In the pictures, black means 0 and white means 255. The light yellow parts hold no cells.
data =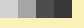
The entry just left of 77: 165
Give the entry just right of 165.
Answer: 77

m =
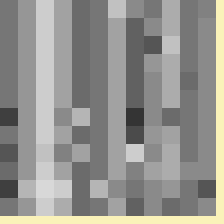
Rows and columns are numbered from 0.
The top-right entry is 129
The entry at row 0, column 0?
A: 118
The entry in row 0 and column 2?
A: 205
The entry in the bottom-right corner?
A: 138
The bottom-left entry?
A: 118
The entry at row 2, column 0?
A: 118
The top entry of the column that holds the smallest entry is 138
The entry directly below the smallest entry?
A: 75
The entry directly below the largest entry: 205
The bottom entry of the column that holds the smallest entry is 97
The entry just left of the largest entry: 181
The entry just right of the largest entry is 205
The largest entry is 216
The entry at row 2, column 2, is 205
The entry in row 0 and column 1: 150
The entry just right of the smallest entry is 138
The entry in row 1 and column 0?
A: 118
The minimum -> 52

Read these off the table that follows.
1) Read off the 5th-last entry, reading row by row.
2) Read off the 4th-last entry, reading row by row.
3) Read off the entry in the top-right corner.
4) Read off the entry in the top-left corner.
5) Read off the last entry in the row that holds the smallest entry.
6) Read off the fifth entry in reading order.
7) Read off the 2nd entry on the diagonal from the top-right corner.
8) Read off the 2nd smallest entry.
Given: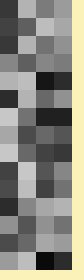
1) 155
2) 155
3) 155
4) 56
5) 44
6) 66
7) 189
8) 22

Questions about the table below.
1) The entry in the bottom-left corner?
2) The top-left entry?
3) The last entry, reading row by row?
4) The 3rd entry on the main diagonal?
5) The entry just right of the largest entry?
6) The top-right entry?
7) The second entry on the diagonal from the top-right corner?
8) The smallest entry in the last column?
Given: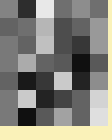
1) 121
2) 131
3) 223
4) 192
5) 111
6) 111
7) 99
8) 89

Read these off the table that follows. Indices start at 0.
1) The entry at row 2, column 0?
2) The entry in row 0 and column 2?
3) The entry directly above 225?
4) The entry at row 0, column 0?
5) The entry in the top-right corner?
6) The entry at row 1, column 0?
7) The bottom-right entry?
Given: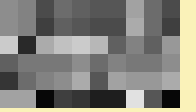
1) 203
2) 75
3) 152
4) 141
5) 75
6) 141
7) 7

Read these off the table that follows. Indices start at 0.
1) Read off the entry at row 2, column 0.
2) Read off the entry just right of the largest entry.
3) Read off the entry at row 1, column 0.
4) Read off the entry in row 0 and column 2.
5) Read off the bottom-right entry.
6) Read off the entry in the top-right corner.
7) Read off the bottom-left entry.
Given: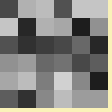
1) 81
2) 136
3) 197
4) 188
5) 156
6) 197
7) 93

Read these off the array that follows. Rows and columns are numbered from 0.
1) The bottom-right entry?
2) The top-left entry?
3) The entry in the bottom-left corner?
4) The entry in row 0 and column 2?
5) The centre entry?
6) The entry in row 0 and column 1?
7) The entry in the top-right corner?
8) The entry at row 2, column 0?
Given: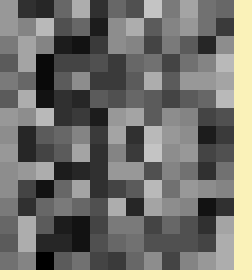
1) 173
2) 152
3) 113
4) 38
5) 164
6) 48
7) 103
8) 122

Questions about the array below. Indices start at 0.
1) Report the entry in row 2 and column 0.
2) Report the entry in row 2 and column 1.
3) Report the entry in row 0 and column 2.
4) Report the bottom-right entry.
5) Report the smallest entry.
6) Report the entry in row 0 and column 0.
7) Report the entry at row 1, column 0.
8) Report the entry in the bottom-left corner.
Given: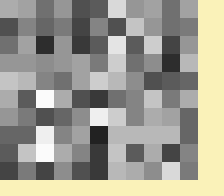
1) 112
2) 162
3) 112
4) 122
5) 34
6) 172
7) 80
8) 68

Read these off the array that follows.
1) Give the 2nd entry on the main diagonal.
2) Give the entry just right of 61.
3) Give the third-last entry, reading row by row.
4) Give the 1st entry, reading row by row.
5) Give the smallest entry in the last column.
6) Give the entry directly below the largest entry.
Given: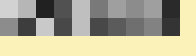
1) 61
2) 201
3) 111
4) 210
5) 42
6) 140
